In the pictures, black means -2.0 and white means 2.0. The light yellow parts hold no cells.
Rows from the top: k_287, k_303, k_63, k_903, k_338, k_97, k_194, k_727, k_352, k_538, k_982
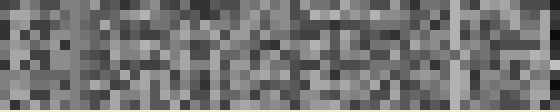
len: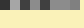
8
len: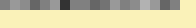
18
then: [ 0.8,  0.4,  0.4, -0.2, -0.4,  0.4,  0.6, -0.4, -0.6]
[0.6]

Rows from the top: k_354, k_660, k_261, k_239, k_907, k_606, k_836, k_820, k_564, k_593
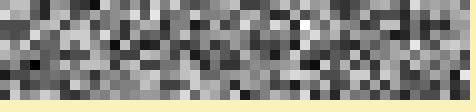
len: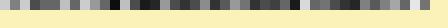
43
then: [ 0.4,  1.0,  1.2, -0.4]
[-0.4]
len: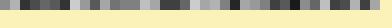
38
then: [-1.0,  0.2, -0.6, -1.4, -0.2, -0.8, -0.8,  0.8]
[-1.4]

